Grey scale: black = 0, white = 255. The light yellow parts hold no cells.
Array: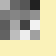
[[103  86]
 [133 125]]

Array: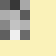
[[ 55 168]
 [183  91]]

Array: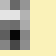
[[104 149]
 [227 179]]

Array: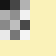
[[ 70 178]
 [143 241]]

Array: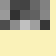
[[69 67]
 [49 90]]

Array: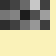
[[ 67 105]
 [131  28]]

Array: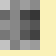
[[138 157]
 [135  69]]

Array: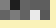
[[ 30 100]
 [123  99]]
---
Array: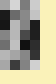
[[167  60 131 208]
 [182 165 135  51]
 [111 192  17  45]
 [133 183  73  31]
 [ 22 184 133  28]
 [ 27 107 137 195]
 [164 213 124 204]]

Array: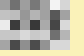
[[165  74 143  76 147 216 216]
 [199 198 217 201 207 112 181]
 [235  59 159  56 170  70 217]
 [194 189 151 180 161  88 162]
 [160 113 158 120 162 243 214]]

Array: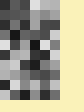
[[195  93  30 140  46 110]
 [ 38 215 136 185 105 192]
 [178 159 123  85  73 106]
 [183 203  60  29 124 160]
 [ 54 172 182  53  42 211]
 [223  70 160  21 222 126]
 [115  23  99  90  76 205]
 [ 46 115  48 163  73  69]
 [ 79  84  90 161 139 162]
 [ 46  90  71 223 184 180]]

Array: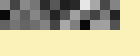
[[ 99 116 101 110 130  68 168 127   8 158 160  82]
 [  9 126  93 134  94  35  82 160 106  67 123  35]
 [141  68 137 118  43  87  30  40 230 168  72 132]]

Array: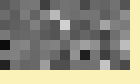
[[ 34 114 102 104 157  80  79 116 113 114 196  96  74]
 [125 129 114 105 118 106  67 146  30 118  62  97 136]
 [ 12 127 133 106 124 129 102 138 159 143  88 125 188]
 [120 101 104 108  91  84 123  87 101  91  65 111 141]
 [ 89  96 102 127  97  85 209  93  82 114 164 128 123]
 [108  93 123  99 134 185 116 110 117 116  94 111 141]
 [ 89 102 117 119  63 105 115 112  73 104 100 114  84]]

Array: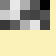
[[ 56  91 176 227  63]
 [204 222  75  67  83]
 [125 232 176  85   2]]

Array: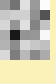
[[216 125 184 137 171]
 [179 141 214 199 192]
 [174  24 148 150 248]
 [214 149 224 131 195]
 [200 207 208 145  83]
 [156 115 224 154 252]]

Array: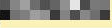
[[ 20 114 127 158 146  58 131  77 135 111  58]
 [ 87 133 160 109  81 100 144 229  75 121 119]]

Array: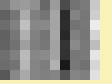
[[ 88 136 169 132 128 132  83 132 127 224]
 [108 115 182 132 125 177  25 121 113 214]
 [111 128 186 135 139 162  50 119 122 229]
 [ 99 114 158 127 119 162  52 138 121 189]
 [ 97 119 176 129 117 166  40 128 118 212]
 [109 129 192 135 137 164  45 115 120 236]
 [ 97 118 171 128 117 165  43 131 119 206]
 [122 149 155 144 104 155  75 114 122 200]]
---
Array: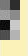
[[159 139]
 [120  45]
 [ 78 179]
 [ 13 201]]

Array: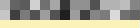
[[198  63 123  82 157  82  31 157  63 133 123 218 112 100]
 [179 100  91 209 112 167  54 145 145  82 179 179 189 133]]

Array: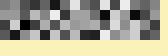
[[153 153  89 186 132 236  52 162 162 111  11 206 153  11  70 153]
 [123 141  80  52  99  22 111 227 111  80 227  70 236 123  99 132]
 [ 89  22 141 197  33 197  80 186  42  33 236 141 174 206  70  99]
 [ 61 206   0  61 174  80 186 153 162 174  89 218 141 206 141  61]]

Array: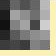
[[ 60  69  60 130 121]
 [ 49 101  81 101 185]
 [ 37  90 121 142 154]
 [ 28 163 142 111 175]
 [ 17 130 163  69 206]]

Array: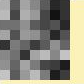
[[195  91 153 186 123  29  60]
 [186  70 175 153  70  18  51]
 [175  91 164 135  91  40  51]
 [164  82 153 144 101  40  82]
 [144 101 164 123  70  60  29]
 [135 113  51 164 186 135 195]
 [113 113 144  91  70  82  40]
 [ 51 123 101  60  91 144 101]]

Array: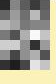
[[206 206 144  49 155]
 [186 165 121 133 133]
 [144  70 144 175  82]
 [121  82 175 249 196]
 [102 155 111 186 102]
 [ 49  30  70 227 196]
 [ 40 133  92  59  92]]

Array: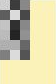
[[207  60 136]
 [196  48 136]
 [187  36 145]
 [175 175 103]
 [127 219  84]
 [ 94 219  72]]

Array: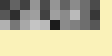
[[177 119 168 196 186  27 139 128 110  87]
 [ 87  46 149 159  65 159 139 186 110  55]
 [ 55  99  65 149  75 149  99 139 110  75]]
